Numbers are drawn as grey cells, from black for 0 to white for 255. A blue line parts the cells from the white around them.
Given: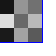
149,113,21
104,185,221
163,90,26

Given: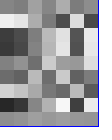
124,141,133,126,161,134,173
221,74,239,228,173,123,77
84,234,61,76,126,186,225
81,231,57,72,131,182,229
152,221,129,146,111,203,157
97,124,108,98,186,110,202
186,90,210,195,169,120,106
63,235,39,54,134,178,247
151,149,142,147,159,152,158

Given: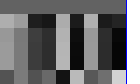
98,98,98,98,98,98,98,98,98
27,36,174,156,30,23,172,27,176
45,8,152,121,62,46,178,14,153
44,5,155,122,60,45,181,11,154
44,5,155,122,60,45,182,10,154
111,210,83,123,82,105,19,186,88

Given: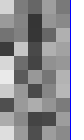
158,121,212,124,102
149,137,154,132,53
103,176,115,129,54
176,162,60,198,73
145,151,215,109,68
118,179,234,91,152
134,183,203,152,73
148,123,79,154,173
72,157,172,137,68
157,138,222,154,78

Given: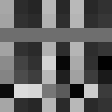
40,49,167,44,37,184,40,185
46,55,163,49,43,177,46,181
110,110,110,110,110,110,110,110
45,54,163,49,42,177,46,181
48,1,139,67,49,211,7,170
61,26,132,76,62,185,31,161
205,59,11,219,215,119,91,5
42,51,166,46,39,182,42,184

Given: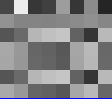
139,37,70,237,55,64,157,54
144,134,146,132,132,131,134,139
53,185,85,106,182,192,197,98
185,104,168,152,102,98,88,166
183,105,166,151,104,100,90,164
53,185,85,106,182,192,197,98
185,103,169,152,101,97,87,167

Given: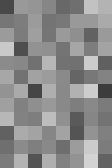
194,179,73,153,149,134,104,111
153,170,118,125,155,116,120,153
98,154,155,124,159,117,154,143
125,163,201,78,146,144,116,166
204,96,139,136,113,183,114,113
120,131,167,114,162,156,138,101
205,60,147,170,69,175,137,177
137,123,160,129,143,153,137,126
134,115,183,130,126,189,144,90
147,128,97,171,163,134,163,84
203,124,111,139,127,137,110,156
211,98,123,179,83,175,129,147
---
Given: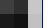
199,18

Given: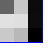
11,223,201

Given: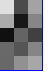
163,24,16

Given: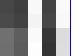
250,70,250,92

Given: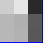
41,176,183

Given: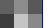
88,197
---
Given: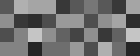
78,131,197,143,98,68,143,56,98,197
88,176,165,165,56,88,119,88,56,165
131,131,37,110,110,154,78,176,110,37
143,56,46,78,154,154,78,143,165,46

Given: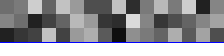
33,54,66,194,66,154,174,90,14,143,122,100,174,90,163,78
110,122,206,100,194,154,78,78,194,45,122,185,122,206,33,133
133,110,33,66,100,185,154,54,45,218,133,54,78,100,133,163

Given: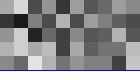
54,25,127,75,178,75,157,127,95,75
137,105,227,178,115,148,127,127,64,197
148,206,35,105,64,137,86,95,178,86
169,215,75,148,54,157,86,105,157,137
178,206,169,188,64,169,95,115,115,188

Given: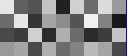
73,61,208,42,175,107,42,61,196
107,230,52,165,141,84,240,130,23
153,165,73,175,107,130,186,165,73
230,96,84,196,33,208,107,220,153

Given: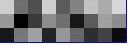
23,120,160,35,151,102,46,67,12
151,3,58,140,111,23,91,160,140
206,111,79,206,91,131,194,171,215

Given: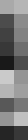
25,76
37,56
56,110
65,130
76,139
88,119
149,192
169,181
181,159
202,149

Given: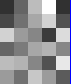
49,101,188,255,49
71,113,167,210,81
101,123,167,179,134
155,113,199,155,91
188,179,134,81,232
210,155,134,59,220
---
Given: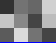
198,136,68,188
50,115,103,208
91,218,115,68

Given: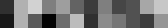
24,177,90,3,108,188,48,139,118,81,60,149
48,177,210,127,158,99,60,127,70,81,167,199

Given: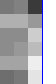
120,129,58
176,176,152
140,152,187
140,140,205
110,120,228
164,164,238

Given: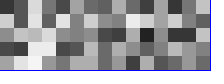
141,195,186,218,141,129,141,73,63,174,34,141,54,54,195
54,85,218,118,73,163,106,96,174,106,63,163,54,118,195
206,85,227,96,227,129,206,141,129,236,206,163,206,129,96
73,63,236,236,73,85,186,106,174,141,96,129,186,152,129
163,227,245,152,118,174,174,106,152,63,174,85,106,152,106

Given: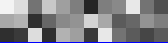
168,178,47,103,137,147,212,168,91,103,147,126
243,221,115,200,159,126,37,126,137,232,115,79
47,58,221,47,178,159,58,232,115,91,70,91

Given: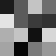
175,196,17,215
227,91,59,50
164,6,122,153
27,91,196,110

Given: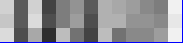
219,78,168,46,189,114,67,189,114,137,137,157,241
209,90,209,67,125,147,90,177,168,157,137,125,241
198,90,219,78,125,157,78,177,177,147,147,137,231
